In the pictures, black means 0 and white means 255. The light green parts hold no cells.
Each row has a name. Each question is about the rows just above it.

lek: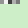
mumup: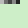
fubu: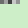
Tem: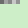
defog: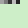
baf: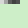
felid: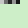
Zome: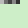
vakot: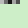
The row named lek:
[147 244  65 175 121]
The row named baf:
[215 163  92  65  79]

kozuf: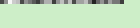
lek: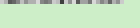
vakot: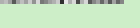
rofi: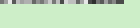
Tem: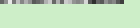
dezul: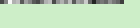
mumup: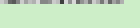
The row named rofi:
[119 161 231  89 190 161 176 176 103 146 119 161 203 119 190  74 215 190
 190 103 161 231  74  47 119  89 161 103 134  74  74]
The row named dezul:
[ 74 134 247 176 190  89 161 134  89  74 119 176 190  74 146 176 134 190
  89 161 146 203 103  35 103 119 103 146 119 103  62]
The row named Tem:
[103 146 231 119 190 134 176 146  89 103 119 176 203 103 176 103 203 190
 146 134 146 215  89  47 103  89 146 119 134  89  62]
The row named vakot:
[176 190 161  89 161 190 161 203 146 215 119 134 161 176 203  47 231 176
 215  74 176 215  89 134 161 103 161  89 161 103 134]

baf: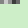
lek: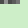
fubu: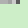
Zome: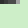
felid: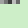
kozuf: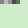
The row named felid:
[161 116  60 188 104]
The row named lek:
[ 75 147  75  91 116]
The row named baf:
[131 203 147  60 104]

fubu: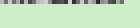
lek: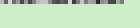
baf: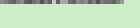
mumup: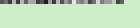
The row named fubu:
[183 112 196 112 167  73 183  73 112 183 196 211 140  61  73  86  61 211
  46 112 196  99 183 155  46 140 155  86  73 167 112]
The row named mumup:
[ 86 112  61 183  61 183  99 167 167  61  86  32 155  61 183  86 155 112
 226 140 126 167  73 112 211 126 155 155 196  73  99]
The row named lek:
[183  99 211 112 155  73 155  73 126 183 196 196 140  86  73  99  86 211
  61 126 196 126 167 155  46 140 155  73  73 167 126]
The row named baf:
[140 126 112  99 126 140  99  86 112 126  86 126  99 196  99 167 167 112
  99 140 126 140  99 126  86 126 112 112  99 126 155]

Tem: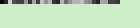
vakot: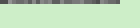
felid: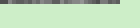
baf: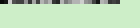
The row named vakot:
[ 80  80 147 121 107 107 121  94 134  94 134 121 134  94  94 134 107 107
 121 121 134 107 107  94  80 134 121 107 107  94]
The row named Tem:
[  9  39 205  80  66  66 147  54 163  66 193 147 179  54  39 179 107 147
 179 179 193 147 134  66  39 163 163  66  66  54]

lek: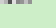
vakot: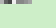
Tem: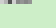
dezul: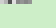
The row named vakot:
[180  96  71 239 135 135 148 164]
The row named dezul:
[207 180  83 223 135 148 135 148]

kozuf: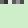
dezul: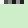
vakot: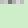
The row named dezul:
[244  78 133  24 146  36]
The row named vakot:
[189 202 119 174 215 189]

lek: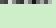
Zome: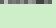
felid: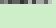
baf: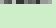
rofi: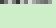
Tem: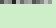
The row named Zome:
[ 98 194 110 123 110 139  98 154 139  67  67 123  98]
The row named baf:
[167  98  83 194  52  52 123  98 110  52 154 154 167]
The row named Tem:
[ 83 154 139  36 181 110 154 167  83 110 139 194 154]
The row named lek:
[ 83  67 221 139  67  52 194 123  21 110 167  83 181]

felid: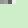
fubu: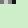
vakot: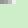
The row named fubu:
[120 207 134  22]
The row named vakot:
[149 161 191 238]
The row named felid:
[149 161  96 238]

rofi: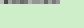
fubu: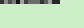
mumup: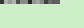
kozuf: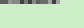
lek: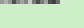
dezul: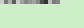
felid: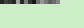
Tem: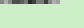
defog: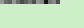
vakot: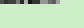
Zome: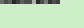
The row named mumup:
[ 52 175 149 175  78 135 135  39 149 161 135  64 107  94  94]
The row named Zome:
[107  78  94  39  64  94  78  78 175  39  78 120  52  78  64]
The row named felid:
[ 39  64  52  39 161  39 120  52  23 107 149 120  94 107 135]
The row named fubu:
[ 52 135  78 120  23 161  64 107 107 107  52  94 161  39  39]
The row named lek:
[149 175 149  78 135 161 135 202 120  78 120 161  78  64 107]

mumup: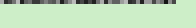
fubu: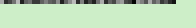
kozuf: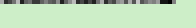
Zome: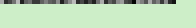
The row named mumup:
[170  45  71 113 185  33  97 113  58  58  97 127  97  85 140  33  97 140
 185  45  71  33  71  33 113 170  45 140  97  97 156 185  45  58 140  33
 156 156  71 140 113  20 140  71]
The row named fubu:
[170  45  71 113 185  33  97 113  58  58  97 127  97  85 140  33  97 140
 185  45 127  33  71  33 113 170  45  97  71 140 156  71  58   4 156 127
  85 170  97 127  58  85  45  20]
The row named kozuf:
[170  45  71 113 185  33  97 113  58  58  97 127  97  85 140  33  97 140
 185  45  71  33  71  33 113 170  45  97  71 140 156  85 170  85 198  85
 113 140 127 156  20  20   4 127]
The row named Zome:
[170  45  71 113 185  33  97 113  58  58  97 127  97  85 140  33  97 140
 185  45  71  33  71  33 113 170  45  97  71 140 156  71  58   4 156 127
  85 170  97 127  58 140  45  20]

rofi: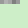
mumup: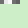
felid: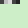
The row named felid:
[ 67 191 220  67  36]
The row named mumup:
[111 234 249 111  97]
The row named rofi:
[153 178 166 127 153]

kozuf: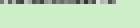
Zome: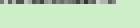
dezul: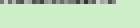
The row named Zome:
[121 208  96 179  81  81 192 164  81 109  68 149 164  96 133 109 133 121
 109  68 133  54 121  96 208 179 179  96 133]
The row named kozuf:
[121 208  96 179  81  68 192 164  81 109  68 149 164  96 133 109 133 121
 121  68 149  54 133  81 224 179 192  81 133]
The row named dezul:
[121 208 109 179  96  81 179 164  81 109  68 149 164  96 149 109 149 121
 121  68 149  54 133  96 208 164 179  81 133]

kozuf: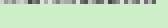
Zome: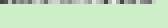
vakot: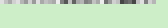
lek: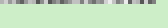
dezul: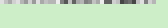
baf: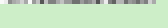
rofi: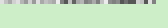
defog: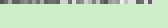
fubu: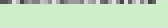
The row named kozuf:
[208 154 181 141 193 208 181  70 128  98 223 169 223 169 128 181 169 169
 128 223 112  86 193 154  98 112 208  70 112 141 223 112 193 141 112 223
 112 181  98]
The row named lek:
[181 208 154 193 128  98 154 193 181  86 141 208  86 128 154  98 128 154
 193 193 128 208 141 112 154 141 208 236 193 128 154 236  98 193 181  86
 208  98 128]
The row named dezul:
[223 193 169 208 223 181 154 208 154 223 169 193 181 181 236 128  86 193
  98 169 181 128 141 193 169 236  98  98 208 193  70  98 112  70 193 223
 128 208 181]
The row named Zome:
[ 70  86 193  98 154 128 154 112 181 208 169 112 193 208 208 154 169 141
 181 193 208 181 154 223 193 169  70 181 236 169  70 169 141 112 208 141
 128 112 208]

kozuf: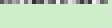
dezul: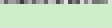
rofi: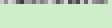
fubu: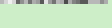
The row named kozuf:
[ 89 157 115 172 144 227 115 198  47 101  76 198 115  89 239 101 144 227
 198 130  61 144  61 239 198 101 130]
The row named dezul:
[184 101 157 157 130  61 130 172 101 157 172 101 198 184  76 144 227  76
 130  89 213 130 198 115 115 130 144]
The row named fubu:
[184 213 239 213 101 144 184 115 172 157  89 227 157 115 184 172  76 172
 130 115  89  89 184 184 184 144 172]

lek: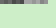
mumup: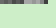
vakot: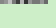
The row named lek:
[106  91 106  75  91  75 166 166 150 166 134 150]
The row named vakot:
[134 150 193 119  63 178  51 150 119 119 150 106]

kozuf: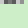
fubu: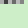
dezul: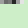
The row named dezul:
[158 106 119  38 158 228]
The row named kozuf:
[201  91 119  91 201 146]

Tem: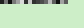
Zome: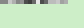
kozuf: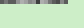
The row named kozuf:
[ 92 119  92  92 147 174 161 135 147  63 174 161 119  92  77 135  92]
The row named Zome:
[135 135 200 174 135 147  77  63 104 231  77 104 188 188 200 161 174]

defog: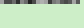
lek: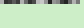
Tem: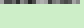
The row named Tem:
[163  74  74 106  49 134 106  36  74 163 176 163  61 119 134  90  74  90
 163 134]
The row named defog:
[163  74  74 106  49 134 106  36  74 163 176 163  61 119 134  90  74  90
 163  90]

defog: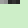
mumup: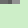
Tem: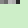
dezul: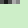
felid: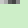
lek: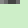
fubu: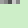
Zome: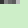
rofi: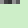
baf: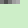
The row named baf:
[119  80 119 158 172]
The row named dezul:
[ 80  26  80 172 134]
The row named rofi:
[146  68  52 146  92]
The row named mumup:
[107 107  92 146 146]
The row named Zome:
[ 52 134 107  92 186]

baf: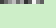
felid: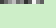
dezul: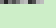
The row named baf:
[ 64 107 150 189 107 163  50  95 243 137  95]
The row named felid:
[ 64 107 150 189 107 137  50  95 243 137  95]
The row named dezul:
[121  37 121  80 121 176 189  50  80 176 189]

